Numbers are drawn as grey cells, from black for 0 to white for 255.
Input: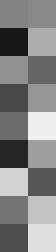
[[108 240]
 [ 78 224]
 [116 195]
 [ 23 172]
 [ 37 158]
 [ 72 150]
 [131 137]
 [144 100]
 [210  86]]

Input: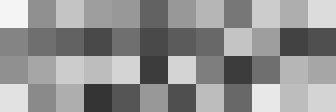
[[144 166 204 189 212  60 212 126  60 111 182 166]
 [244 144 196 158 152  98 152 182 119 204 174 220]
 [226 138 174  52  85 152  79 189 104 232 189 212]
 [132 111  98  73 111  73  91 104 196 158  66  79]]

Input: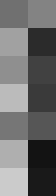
[[112 131]
 [118  86]
 [143  65]
 [187  58]
 [161  43]
 [203  25]
 [175  19]]

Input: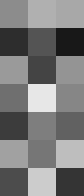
[[111 231 134]
 [ 76 204  52]
 [140 176 168]
 [ 60 126  97]
 [161 118 190]
 [ 45  84  24]
 [154  68 148]]

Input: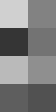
[[186 143]
 [208 130]
 [ 53 115]
 [ 94  81]]

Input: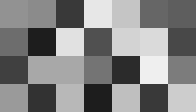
[[ 64 168 168 116  43 239 124]
 [146 139  57 231 197 102  94]
 [154  50 184  29 191  57 205]
 [109  29 225  80 211 218  72]]

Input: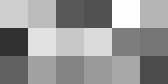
[[ 49 225 199 219 124 117]
 [207 187  88  81 253 180]
 [ 96 162 131 154 168  75]]
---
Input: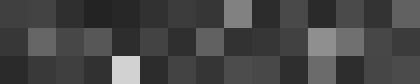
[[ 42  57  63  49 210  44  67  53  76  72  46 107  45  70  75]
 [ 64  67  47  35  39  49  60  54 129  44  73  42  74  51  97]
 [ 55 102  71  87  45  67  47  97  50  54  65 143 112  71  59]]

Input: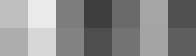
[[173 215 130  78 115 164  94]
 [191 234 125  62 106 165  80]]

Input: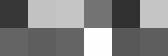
[[100  94 100 254  88  94]
 [ 55 194 197 115  48 197]]

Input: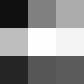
[[ 37  86  90]
 [ 16 128 172]
 [190 254 243]]

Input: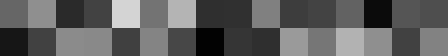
[[ 22  65 139 137  64 132  71   2  53  47 154 118 178 143  65 130]
 [102 143  42  66 212 115 180  47  48 128  61  67  98  11  85  78]]

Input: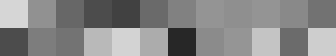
[[ 76 125 115 185 211 172  39 139 149 196 107 206]
 [214 145 103  76  65 106 129 148 143 148 137 114]]
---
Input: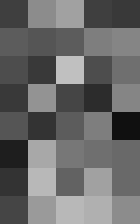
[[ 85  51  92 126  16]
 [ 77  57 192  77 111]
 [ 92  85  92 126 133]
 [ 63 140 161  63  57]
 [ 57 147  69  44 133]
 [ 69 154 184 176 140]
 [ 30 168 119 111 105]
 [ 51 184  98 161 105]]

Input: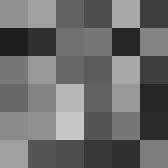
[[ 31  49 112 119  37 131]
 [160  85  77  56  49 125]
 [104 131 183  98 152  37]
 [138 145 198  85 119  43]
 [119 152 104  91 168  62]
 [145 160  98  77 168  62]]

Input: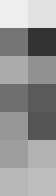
[[117  51]
 [151  84]
 [111  90]
 [172 145]
 [158 178]
 [184 190]
 [238 225]]

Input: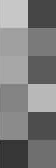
[[199  70]
 [139  77]
 [167  90]
 [ 54 111]
 [160 123]
 [131 185]]

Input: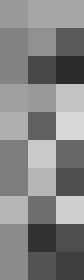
[[139  50  78]
 [131  71  43]
 [139  84  63]
 [175  96 215]
 [181 111 207]
 [131 145  90]
 [160 153 195]
 [153 167 167]
 [125 181  78]
 [125 201 103]]

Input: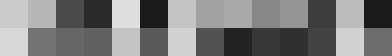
[[215 115 102  96 195  89 209  81  34  55  48  67 209 108]
 [203 182  74  42 223  26 195 161 169 135 148  61 188  26]]
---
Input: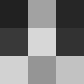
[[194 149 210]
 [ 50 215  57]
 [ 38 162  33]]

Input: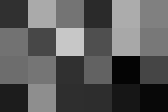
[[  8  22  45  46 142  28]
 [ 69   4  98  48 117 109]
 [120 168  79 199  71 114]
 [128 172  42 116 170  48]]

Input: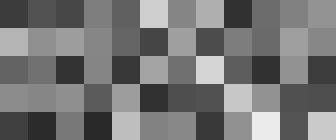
[[202  84 235 145  57 136 130 190  41 120  43  64]
 [ 78  80 146 199  81  78  49 157  91 143 134 140]
 [ 61 146  49  93 213 112 164  56 133  51 113  99]
 [135 159 106 125  76 159  69 101 134 157 144 181]
 [147 129 108  49 175 133 207  96 126  71  82  60]]

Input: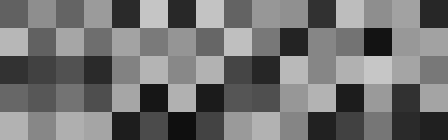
[[ 32  42 118  65  33 133 178 154  67  15  75  29 165 175 135 178]
 [164  49 154  28 179 151  79  85  27 177  22 166  78 115  87 103]
 [120 165 198 177 134 185  38  69 178 136 180 130  42  81  65  50]
 [162 152  19 115 134  35 120 191 102 149 122 163 110 166  97 183]
 [ 39 162 142 189  49 144 151  99 195  40 197  42 155 100 142  97]]

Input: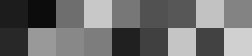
[[208  66 197  64  32 125 136 153  40]
 [131 194  87  81 119 200 110  12  28]]

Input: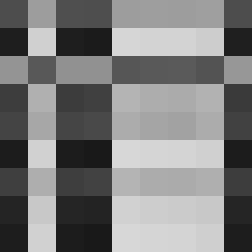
[[ 29 207 212 213 215  25  28 209  29]
 [ 37 200 203 205 209  35  37 200  36]
 [ 61 175 171 172 180  66  62 174  63]
 [ 28 208 212 213 215  25  28 209  28]
 [ 65 172 162 165 172  73  69 167  68]
 [ 58 178 171 173 180  64  60 176  61]
 [151  83  90  89  86 145 145  88 148]
 [ 31 205 211 211 214  27  30 208  30]
 [ 77 159 157 158 157  78  79 157  77]]

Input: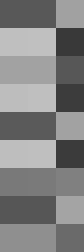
[[106 143 143]
 [164  86  86]
 [128 122 121]
 [ 59 191 190]
 [162  90  90]
 [ 60 191 189]
 [ 87 162 162]
 [ 57 192 191]
 [161  88  88]]

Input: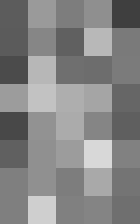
[[111 132 128 207 127]
 [116 169 125 144 127]
 [129 216 156 144  96]
 [ 95 133 171 146  72]
 [102 165 174 194 156]
 [123 109 111 183  75]
 [122 184  96 134  91]
 [ 63 143 125 154  92]]

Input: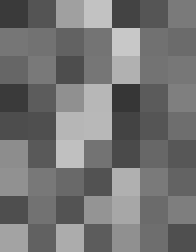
[[ 79 110 144  92 172  97 163]
 [126 107 167 148  83 114  78]
 [ 99 122 176  82 105 120 145]
 [ 87 103  74 115 192  89 141]
 [110  85  67 184 182  79  77]
 [127  91  54 183 144  92  58]
 [119 115 177 118  77 121 102]
 [107 113 200 116  98 114 118]
 [122  85  67 194 160  84  58]]
